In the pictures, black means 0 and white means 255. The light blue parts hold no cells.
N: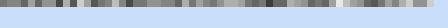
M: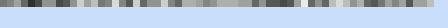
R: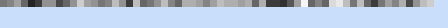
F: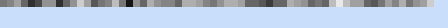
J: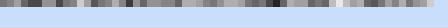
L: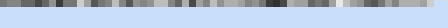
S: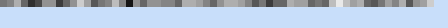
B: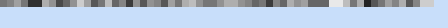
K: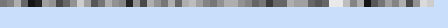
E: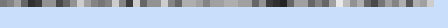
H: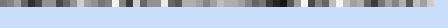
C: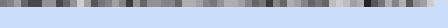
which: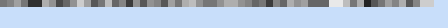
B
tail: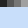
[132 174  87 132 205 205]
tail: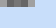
[233 189 160 146 102  87 118 160 132 174 174 174 160 205]
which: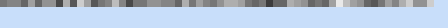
N
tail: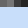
[ 21  87 160 245  73 132 102 189 245 189 160 174 102  60 118 160 132 174
  87 189 160 205]
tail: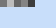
[146  87 146 132  87 160 118 174 189 146 118 118 146 174 174 146 132 102
 118  60 132 102 174 146 160 102 102 102 233 233 189 118 174  36  87 118
 160 132 174  87 132 205 205]
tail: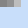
[189 132 102 174  73 160 132 189 146 174 174 160 132 146 118  60  48  73
 174 160 160 102 118 102 160 233 189 160 146 102  87 118 160 132 174 174
 174 160 205]

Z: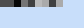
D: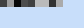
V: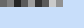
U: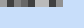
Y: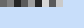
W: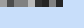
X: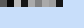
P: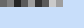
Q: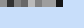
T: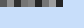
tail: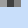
[104  64 186 186  64 145]
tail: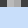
[170]
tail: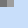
[37]
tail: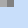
[170 158  22]
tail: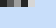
[ 90 202]
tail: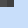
[186 186  50 170]
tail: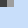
[  8  77  64 186 186  50 170]

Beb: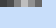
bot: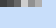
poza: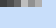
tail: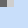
[145 176]
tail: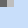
[145 176]
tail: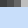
[145 176]
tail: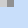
[176]
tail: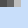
[145 176]
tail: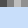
[103]
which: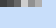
bot

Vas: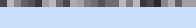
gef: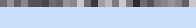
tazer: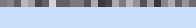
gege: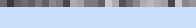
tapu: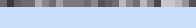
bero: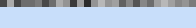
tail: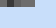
[172 135 109 160 123 123 123 109 135  84  97 109 184 135 109 184 135  72
 200 200 184 148  84]
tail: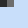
[ 84 123 135 148 135  97 200]
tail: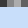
[148 109]
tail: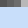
[135 109 184 135  72 200 200 184 148  84]
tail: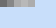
[160  72 200 135 148]
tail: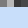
[ 43 135 172  97 160 160]
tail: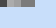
[ 97 200 172  84 109 135 172 184 172 160  72 200 135 148]

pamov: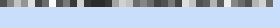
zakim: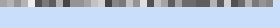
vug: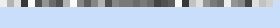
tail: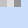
[121 107 238 148 134  68 223 194 209]
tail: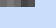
[ 93 250  55 194 223 148 121 107 238 148 134  68 223 194 209]
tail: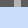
[209  81 107 179 121 148 134]
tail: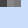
[194 148 223  81 194 164  93 164 107 107  93  93 179  93 209  81 107 179
 121 148 134]
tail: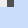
[121  93 179  68 148 148 164 194 209  68 134 121 194 148 223  81 194 164
  93 164 107 107  93  93 179  93 209  81 107 179 121 148 134]
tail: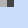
[148 148 164 194 209  68 134 121 194 148 223  81 194 164  93 164 107 107
  93  93 179  93 209  81 107 179 121 148 134]

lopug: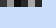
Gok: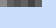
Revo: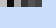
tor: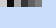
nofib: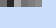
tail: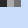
[125 138]
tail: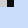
[168  55  98 125]
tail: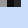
[168  40]

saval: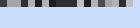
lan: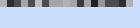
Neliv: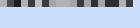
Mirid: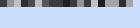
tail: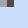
[191  76 165 165 178 165  60 165  31 149  76  76  47 178]
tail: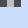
[165 165 178 165  60 165  31 149  76  76  47 178]
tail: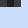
[149  60 191  31 165 165  47 165]
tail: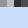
[191  89  60  60  31  60 149  60 191  31 165 165  47 165]
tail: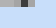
[ 47 165  47  47 178  60]
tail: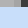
[165  47 165  47  47 178  60]

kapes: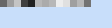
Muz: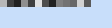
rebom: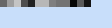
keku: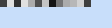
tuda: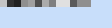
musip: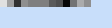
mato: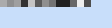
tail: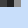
[ 63 224  78  33 127 115 103 210  90]
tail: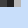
[171 183 237 224 159 183 115]
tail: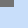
[ 6 90 20]
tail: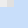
[159 183 115]
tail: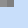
[127 127  90  78   6 115 171 143]
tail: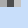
[ 20 115 171 183 210  63]
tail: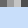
[ 33 183 183 127 115 115   6  90  20]

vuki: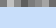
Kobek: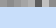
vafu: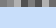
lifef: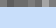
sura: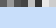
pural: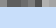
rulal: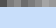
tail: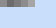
[153]
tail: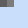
[140 165 108]
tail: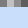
[124 140 165 108]
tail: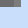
[108 165 124]
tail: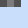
[177 108]

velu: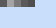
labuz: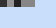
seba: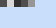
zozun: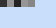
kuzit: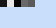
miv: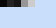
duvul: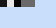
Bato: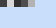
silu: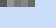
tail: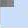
[105]
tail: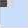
[ 49  78 150]
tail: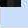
[150 204]
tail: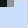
[204]
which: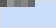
silu
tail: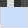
[178]

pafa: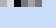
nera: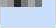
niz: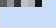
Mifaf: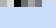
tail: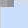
[ 41 119 163 119]
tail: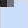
[163 119]
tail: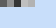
[25]
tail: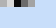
[119]

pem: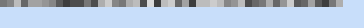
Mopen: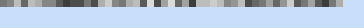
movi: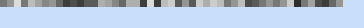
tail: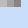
[149 103  61  77  61  90  90 174 162 134 103 174 174  61 219  61 188 204
  90 149  90 204 174 204 188 119 149 188  77  90 119 149 119 149 204  45
 119 162  77  61 103 149]
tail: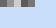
[162  90  61 119 174]
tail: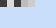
[ 90 149  90 204 174 204 188 119 149 188  77  90 119 149 119 149 204  45
 119 162  77  61 103 149]
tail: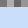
[204  90 103 162  90  61 119 174]
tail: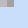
[134 149 103  61  77  61  90  90 174 162 134 103 174 174  61 219  61 188
 204  90 149  90 204 174 204 188 119 149 188  77  90 119 149 119 149 204
  45 119 162  77  61 103 149]
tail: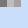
[134 149 103  61  77  61  90  90 174 162 134 103 174 174  61 219  61 188
 204  90 149  90 204 174 204 188 119 149 188  77  90 119 149 119 149 204
  45 119 162  77  61 103 149]
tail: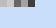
[188 188 204 188 134 149 188  77 103 119 174 103 149 204  90 103 162  90
  61 119 174]

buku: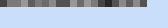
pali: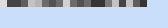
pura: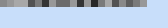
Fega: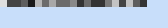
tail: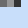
[152  39 122 168  82 137  94 122 152]
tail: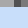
[ 52 152 107 107 152  52 152  39 122 168  82 137  94 122 152]
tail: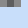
[82]

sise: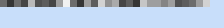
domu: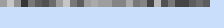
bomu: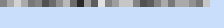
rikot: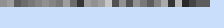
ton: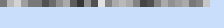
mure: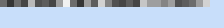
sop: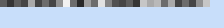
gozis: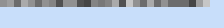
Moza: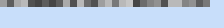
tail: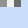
[ 40 158 108 225 132  81  69  93  53 198 170 185 108 170  69 108  69 145
 198]
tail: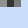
[ 93  81 108 158 198 120  93 158 170 158 158 132 132 170 120 132  69 185
  81 120  69  69  93 108  93]
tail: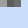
[120 132 145 132 120 158 108  53 158 145 158 198  81 145  81 145 120  93
 132 170  53 185  40  69  93  93]
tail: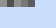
[132 170  53 185  40  69  93  93]
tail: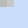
[ 69 108 132 145  81 185 185 132 145  93 120]
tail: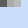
[ 81  69  93  69  93 170  81 185 108  81 158 185 120 185 198  69 108 132
 145  81 185 185 132 145  93 120]

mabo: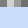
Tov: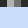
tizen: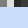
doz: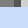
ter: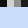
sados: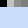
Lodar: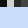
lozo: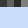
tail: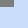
[ 85 208]
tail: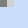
[153 111]

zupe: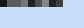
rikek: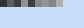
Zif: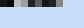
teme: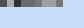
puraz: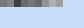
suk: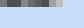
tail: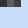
[147  63 133 147 133 174]
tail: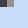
[ 63 133 147 133 174]

